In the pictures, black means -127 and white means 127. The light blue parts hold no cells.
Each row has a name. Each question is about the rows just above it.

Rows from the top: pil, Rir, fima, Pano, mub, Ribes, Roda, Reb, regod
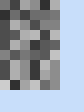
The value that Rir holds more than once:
[-18]
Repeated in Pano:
[56]

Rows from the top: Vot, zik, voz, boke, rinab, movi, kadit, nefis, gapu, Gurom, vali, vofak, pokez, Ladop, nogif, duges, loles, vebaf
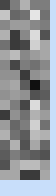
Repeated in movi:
[39]
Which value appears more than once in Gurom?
[17]
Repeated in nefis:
[17]
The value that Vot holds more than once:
[-2]

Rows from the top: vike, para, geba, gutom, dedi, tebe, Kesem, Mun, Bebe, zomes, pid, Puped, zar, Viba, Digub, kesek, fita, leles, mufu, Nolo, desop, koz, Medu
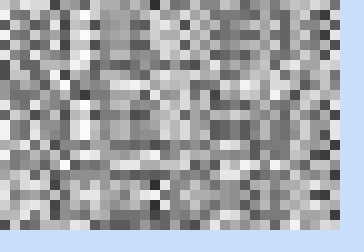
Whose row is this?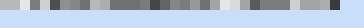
koz
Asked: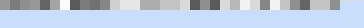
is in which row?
fita
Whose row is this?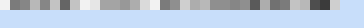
kesek
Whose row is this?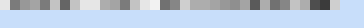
Nolo
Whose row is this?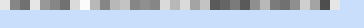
pid
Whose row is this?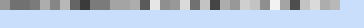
zomes

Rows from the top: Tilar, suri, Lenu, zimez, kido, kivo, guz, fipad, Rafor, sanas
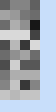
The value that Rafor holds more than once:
[4]
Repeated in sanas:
[68]
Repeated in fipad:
[46]
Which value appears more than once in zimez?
[89]
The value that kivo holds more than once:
[-19]
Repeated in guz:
[-40]
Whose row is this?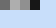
Lenu

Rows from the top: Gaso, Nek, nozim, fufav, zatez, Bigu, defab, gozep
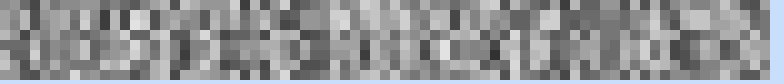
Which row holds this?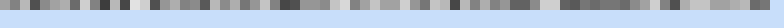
nozim
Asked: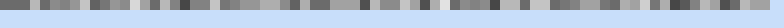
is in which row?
zatez
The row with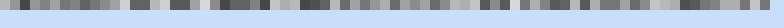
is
fufav

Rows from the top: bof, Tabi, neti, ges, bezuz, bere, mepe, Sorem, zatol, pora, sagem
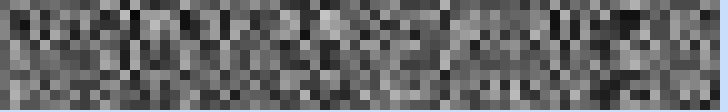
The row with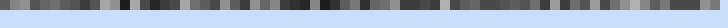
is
mepe
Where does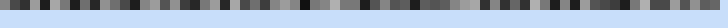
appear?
ges
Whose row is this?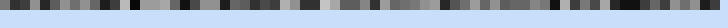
Tabi

